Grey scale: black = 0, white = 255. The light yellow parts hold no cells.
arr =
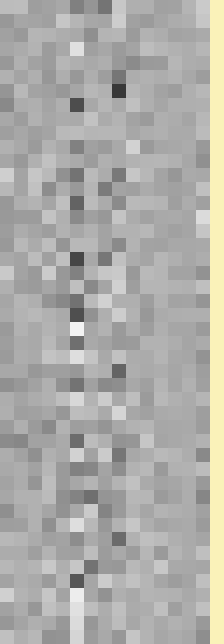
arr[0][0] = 188
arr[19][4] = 152
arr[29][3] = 167
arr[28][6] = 179
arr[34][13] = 173
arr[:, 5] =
[128, 181, 169, 224, 175, 152, 166, 77, 170, 187, 129, 170, 115, 153, 99, 138, 167, 184, 70, 129, 191, 114, 79, 243, 111, 222, 152, 115, 216, 189, 158, 108, 210, 129, 167, 131, 168, 222, 141, 160, 198, 87, 237, 224, 219, 213]
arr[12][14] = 168
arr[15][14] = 219
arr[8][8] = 179
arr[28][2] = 172
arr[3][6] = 160
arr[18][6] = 168
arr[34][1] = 172
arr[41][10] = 181
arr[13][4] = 172
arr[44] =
[151, 164, 175, 170, 152, 219, 151, 171, 188, 167, 178, 169, 177, 172, 153]
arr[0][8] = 199
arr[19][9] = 153
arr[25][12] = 168
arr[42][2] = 173
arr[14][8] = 139
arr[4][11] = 155
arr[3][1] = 171
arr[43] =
[162, 172, 151, 192, 181, 224, 189, 173, 191, 171, 173, 191, 159, 173, 192]
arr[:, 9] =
[175, 161, 155, 164, 139, 173, 182, 192, 163, 167, 210, 178, 198, 160, 185, 172, 178, 179, 172, 153, 158, 175, 178, 171, 155, 172, 174, 168, 190, 167, 178, 150, 168, 178, 193, 183, 179, 198, 177, 156, 184, 193, 169, 171, 167, 197]
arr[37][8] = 178
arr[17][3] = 189
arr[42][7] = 146
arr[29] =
[175, 159, 161, 167, 151, 189, 186, 170, 213, 167, 161, 170, 172, 170, 158]
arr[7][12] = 175
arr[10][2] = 155
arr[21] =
[166, 181, 175, 148, 136, 114, 186, 209, 175, 175, 158, 177, 163, 164, 149]
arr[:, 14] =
[202, 198, 170, 182, 171, 157, 183, 176, 183, 187, 153, 144, 168, 192, 160, 219, 197, 169, 173, 146, 191, 149, 175, 155, 171, 147, 158, 160, 181, 158, 157, 178, 137, 188, 153, 134, 161, 155, 165, 191, 166, 191, 176, 192, 153, 142]
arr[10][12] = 168
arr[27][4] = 146

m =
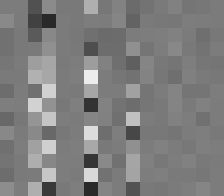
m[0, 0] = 124
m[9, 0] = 136
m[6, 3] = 209
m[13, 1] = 125
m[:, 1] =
[124, 123, 121, 121, 123, 122, 124, 125, 120, 123, 125, 122, 122, 125]
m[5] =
[122, 122, 177, 167, 123, 126, 236, 124, 118, 114, 131, 119, 111, 128, 122, 120]
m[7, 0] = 126
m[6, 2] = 112
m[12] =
[109, 122, 123, 199, 125, 123, 217, 114, 123, 164, 125, 127, 122, 122, 119, 124]
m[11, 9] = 165
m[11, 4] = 125
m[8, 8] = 112
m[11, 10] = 128
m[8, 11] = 121
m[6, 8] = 124
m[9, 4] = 120
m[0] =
[124, 124, 81, 139, 121, 121, 175, 119, 130, 107, 115, 122, 129, 117, 119, 123]
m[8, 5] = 123
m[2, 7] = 107
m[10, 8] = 124
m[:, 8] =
[130, 133, 108, 109, 111, 118, 124, 115, 112, 126, 124, 113, 123, 124]
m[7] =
[126, 125, 210, 146, 120, 127, 50, 130, 115, 109, 118, 121, 132, 122, 129, 124]
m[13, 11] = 119
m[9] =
[136, 123, 137, 104, 120, 124, 220, 110, 126, 71, 120, 120, 117, 124, 126, 121]
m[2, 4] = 123
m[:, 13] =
[117, 125, 123, 121, 126, 128, 117, 122, 125, 124, 120, 129, 122, 126]
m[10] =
[112, 125, 161, 207, 124, 126, 168, 121, 124, 144, 124, 129, 124, 120, 127, 125]
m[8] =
[104, 120, 149, 197, 125, 123, 133, 129, 112, 192, 124, 121, 129, 125, 113, 124]
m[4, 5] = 125
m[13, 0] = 141

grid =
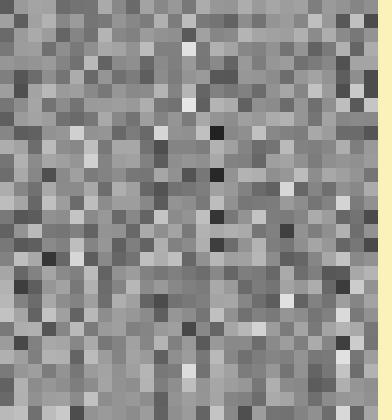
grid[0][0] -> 92
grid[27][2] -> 140
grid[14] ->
[189, 165, 103, 192, 157, 107, 189, 140, 157, 157, 136, 91, 147, 141, 121, 189, 145, 119, 122, 124, 154, 141, 117, 131, 212, 123, 144]
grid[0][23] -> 154
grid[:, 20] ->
[157, 155, 158, 115, 156, 109, 166, 108, 178, 129, 186, 163, 151, 215, 154, 123, 64, 118, 94, 170, 163, 225, 149, 123, 157, 128, 116, 139, 164, 114]
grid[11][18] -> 103
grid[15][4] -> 141
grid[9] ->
[134, 93, 97, 146, 150, 208, 146, 149, 104, 124, 105, 213, 146, 144, 192, 34, 136, 143, 193, 136, 129, 125, 168, 156, 107, 107, 85]
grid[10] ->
[173, 163, 109, 187, 141, 136, 191, 120, 167, 167, 114, 78, 132, 132, 125, 178, 160, 132, 109, 116, 186, 130, 127, 135, 174, 126, 153]
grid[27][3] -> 150
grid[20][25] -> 204
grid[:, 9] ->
[106, 135, 129, 146, 143, 124, 137, 153, 115, 124, 167, 161, 119, 160, 157, 136, 104, 127, 115, 156, 183, 160, 151, 128, 161, 163, 159, 142, 152, 140]
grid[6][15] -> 129
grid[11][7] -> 131
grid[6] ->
[158, 79, 163, 184, 154, 158, 137, 120, 150, 137, 139, 180, 131, 181, 101, 129, 119, 129, 107, 146, 166, 133, 194, 155, 78, 201, 76]
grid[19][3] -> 165
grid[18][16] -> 159
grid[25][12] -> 143
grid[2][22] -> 139
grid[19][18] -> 122
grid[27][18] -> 119
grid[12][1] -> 169
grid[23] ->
[121, 173, 176, 85, 134, 185, 122, 154, 159, 128, 133, 153, 159, 72, 136, 102, 166, 183, 211, 156, 123, 164, 121, 164, 180, 169, 119]
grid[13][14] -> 126
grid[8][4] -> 113
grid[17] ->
[120, 89, 95, 138, 129, 190, 132, 150, 96, 127, 99, 175, 129, 139, 175, 62, 109, 147, 179, 126, 118, 143, 165, 151, 102, 119, 73]
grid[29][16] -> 137
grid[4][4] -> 132
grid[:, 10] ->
[163, 124, 155, 188, 104, 94, 139, 174, 158, 105, 114, 129, 118, 103, 136, 100, 170, 99, 191, 129, 138, 100, 139, 133, 134, 154, 181, 179, 141, 156]
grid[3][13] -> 225
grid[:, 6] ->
[116, 117, 114, 143, 185, 105, 137, 154, 119, 146, 191, 209, 123, 168, 189, 138, 99, 132, 93, 187, 177, 159, 184, 122, 170, 187, 155, 140, 193, 147]
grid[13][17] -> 130
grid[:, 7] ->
[170, 121, 180, 168, 99, 149, 120, 155, 169, 149, 120, 131, 131, 109, 140, 152, 147, 150, 137, 99, 108, 110, 141, 154, 119, 156, 163, 164, 141, 154]
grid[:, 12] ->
[152, 124, 143, 128, 127, 124, 131, 114, 149, 146, 132, 142, 145, 114, 147, 139, 163, 129, 191, 128, 136, 114, 150, 159, 128, 143, 124, 142, 147, 143]

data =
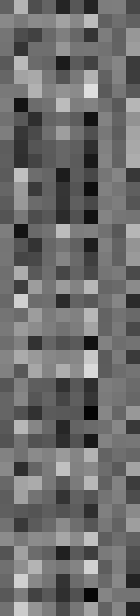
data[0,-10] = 97
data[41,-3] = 105
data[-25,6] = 73
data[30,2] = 134
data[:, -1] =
[72, 97, 151, 157, 59, 61, 89, 182, 146, 164, 168, 173, 55, 95, 85, 116, 182, 148, 154, 74, 139, 43, 105, 73, 115, 58, 116, 107, 103, 152, 56, 119, 103, 163, 60, 77, 138, 158, 97, 79, 73, 35, 116, 35]
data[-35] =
[126, 55, 74, 112, 158, 113, 80, 120, 93, 164]
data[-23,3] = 111
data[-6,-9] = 121
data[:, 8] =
[126, 111, 98, 99, 134, 132, 119, 89, 100, 93, 101, 99, 134, 118, 126, 118, 88, 99, 97, 123, 106, 134, 115, 122, 110, 124, 109, 121, 117, 102, 136, 117, 111, 90, 131, 128, 109, 98, 110, 130, 126, 137, 116, 135]
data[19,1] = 173
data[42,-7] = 89
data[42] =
[88, 125, 66, 89, 47, 81, 7, 133, 116, 116]
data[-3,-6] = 51
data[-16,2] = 86
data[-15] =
[101, 81, 49, 91, 89, 87, 4, 135, 102, 152]
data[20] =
[114, 62, 157, 118, 156, 131, 183, 102, 106, 139]
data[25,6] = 200
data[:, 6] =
[35, 188, 52, 119, 66, 178, 223, 131, 18, 80, 47, 25, 72, 15, 73, 18, 129, 30, 63, 73, 183, 88, 184, 164, 18, 200, 218, 46, 54, 4, 107, 24, 179, 137, 184, 85, 46, 86, 194, 62, 209, 129, 7, 164]
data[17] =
[117, 85, 51, 103, 116, 97, 30, 129, 99, 148]
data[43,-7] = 125
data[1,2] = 139
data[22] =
[116, 107, 157, 123, 136, 129, 184, 99, 115, 105]
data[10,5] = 95
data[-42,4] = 127
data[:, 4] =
[36, 162, 127, 151, 27, 84, 146, 188, 107, 158, 103, 103, 28, 53, 52, 43, 188, 116, 133, 70, 156, 43, 136, 114, 80, 131, 174, 49, 69, 89, 38, 46, 154, 193, 87, 51, 83, 139, 167, 32, 117, 51, 47, 77]
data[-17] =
[86, 129, 94, 93, 49, 88, 46, 126, 121, 107]
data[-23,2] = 108
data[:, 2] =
[78, 139, 65, 111, 107, 169, 178, 108, 46, 74, 85, 68, 109, 58, 107, 77, 106, 51, 72, 89, 157, 108, 157, 140, 50, 153, 167, 94, 86, 49, 134, 82, 139, 101, 171, 115, 84, 91, 140, 108, 180, 136, 66, 149]
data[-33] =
[95, 47, 68, 90, 103, 91, 25, 133, 99, 173]
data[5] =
[102, 163, 169, 119, 84, 121, 178, 98, 132, 61]
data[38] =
[140, 121, 140, 136, 167, 139, 194, 94, 110, 97]

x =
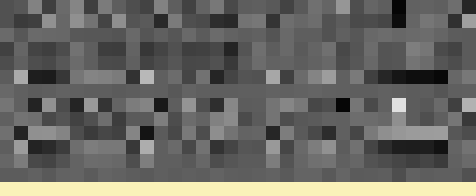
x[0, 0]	81
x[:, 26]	[101, 76, 104, 108, 104, 64, 94, 74, 108, 122, 69, 83, 92]
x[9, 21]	90
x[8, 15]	129
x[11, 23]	115
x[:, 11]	[130, 41, 95, 68, 76, 95, 95, 25, 126, 91, 95, 95, 95]
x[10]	[94, 156, 35, 43, 60, 110, 125, 120, 120, 56, 173, 95, 106, 72, 114, 51, 69, 86, 84, 153, 70, 105, 125, 145, 92, 113, 69, 45, 30, 29, 30, 18, 100, 115]
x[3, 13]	63
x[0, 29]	97
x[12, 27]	94
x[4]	[77, 96, 78, 73, 87, 107, 94, 75, 74, 96, 67, 76, 86, 72, 73, 81, 57, 91, 108, 98, 99, 93, 98, 104, 76, 87, 104, 84, 86, 116, 108, 85, 77, 91]
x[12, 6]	91
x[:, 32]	[110, 48, 92, 67, 77, 103, 95, 64, 118, 87, 100, 97, 95]
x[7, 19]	116
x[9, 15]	142
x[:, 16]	[73, 41, 98, 36, 57, 69, 94, 135, 139, 115, 69, 86, 94]
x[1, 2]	63
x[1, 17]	115
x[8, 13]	108
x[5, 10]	184
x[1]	[81, 59, 63, 145, 103, 144, 115, 68, 143, 84, 90, 41, 123, 79, 75, 46, 41, 115, 119, 52, 110, 103, 109, 82, 92, 74, 76, 70, 13, 101, 118, 111, 48, 159]
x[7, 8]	100
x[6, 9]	93
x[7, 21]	120
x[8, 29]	92
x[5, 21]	107
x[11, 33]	106
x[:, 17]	[93, 115, 94, 84, 91, 84, 95, 92, 75, 99, 86, 91, 93]
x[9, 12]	72
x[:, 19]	[89, 52, 84, 93, 98, 167, 98, 116, 116, 38, 153, 125, 98]
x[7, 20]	134
